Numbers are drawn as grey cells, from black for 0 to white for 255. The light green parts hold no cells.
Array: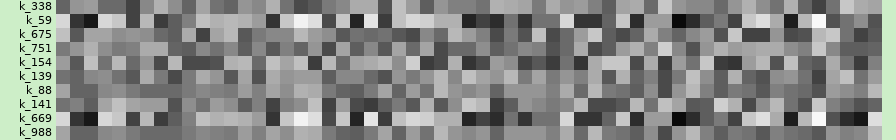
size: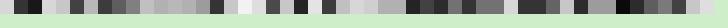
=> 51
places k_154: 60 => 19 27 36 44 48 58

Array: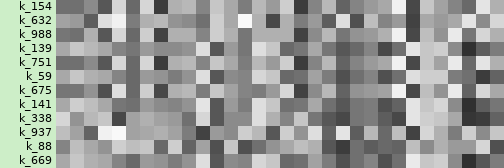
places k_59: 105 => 6 17
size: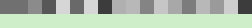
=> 18
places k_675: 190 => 27
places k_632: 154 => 2 19 25 28
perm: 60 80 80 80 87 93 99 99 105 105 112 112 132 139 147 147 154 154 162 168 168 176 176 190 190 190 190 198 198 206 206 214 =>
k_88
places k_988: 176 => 3 9 10 13 15 16 17 24 32

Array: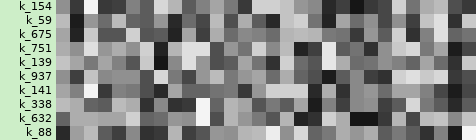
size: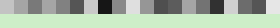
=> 20
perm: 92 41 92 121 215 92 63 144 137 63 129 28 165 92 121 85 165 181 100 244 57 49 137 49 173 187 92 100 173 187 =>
k_338
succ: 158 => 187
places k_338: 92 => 4 17 25 28 30

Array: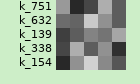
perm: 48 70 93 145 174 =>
k_338
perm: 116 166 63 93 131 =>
k_139
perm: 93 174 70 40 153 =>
k_751
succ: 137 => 86
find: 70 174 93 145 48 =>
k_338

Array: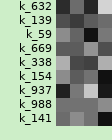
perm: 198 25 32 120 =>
k_937
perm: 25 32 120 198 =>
k_937
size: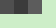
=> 3
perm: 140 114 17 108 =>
k_141
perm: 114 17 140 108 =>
k_141
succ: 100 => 17
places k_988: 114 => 1 2 3

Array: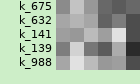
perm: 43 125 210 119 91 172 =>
k_139
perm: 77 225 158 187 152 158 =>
k_141

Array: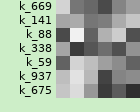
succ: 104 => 74
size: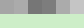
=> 6
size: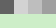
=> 4
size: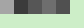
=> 5

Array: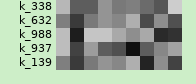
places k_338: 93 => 2 3
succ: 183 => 93

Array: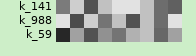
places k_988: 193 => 5 7
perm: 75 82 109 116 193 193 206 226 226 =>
k_988
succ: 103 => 161
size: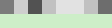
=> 8
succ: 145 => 116
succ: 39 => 161

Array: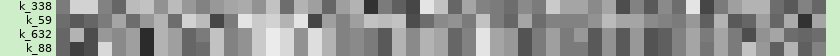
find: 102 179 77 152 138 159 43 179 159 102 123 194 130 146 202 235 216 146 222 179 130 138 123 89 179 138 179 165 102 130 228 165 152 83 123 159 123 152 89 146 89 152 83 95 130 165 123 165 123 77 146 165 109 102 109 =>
k_632
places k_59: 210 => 10 16
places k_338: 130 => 4 11 31 42 54
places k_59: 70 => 12 19
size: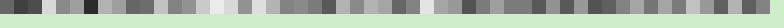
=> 55
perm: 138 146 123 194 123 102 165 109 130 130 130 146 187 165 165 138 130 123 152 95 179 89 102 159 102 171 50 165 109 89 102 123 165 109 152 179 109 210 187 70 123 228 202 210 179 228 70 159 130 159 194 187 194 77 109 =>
k_59
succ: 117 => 165

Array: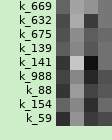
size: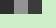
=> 3
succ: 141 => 93

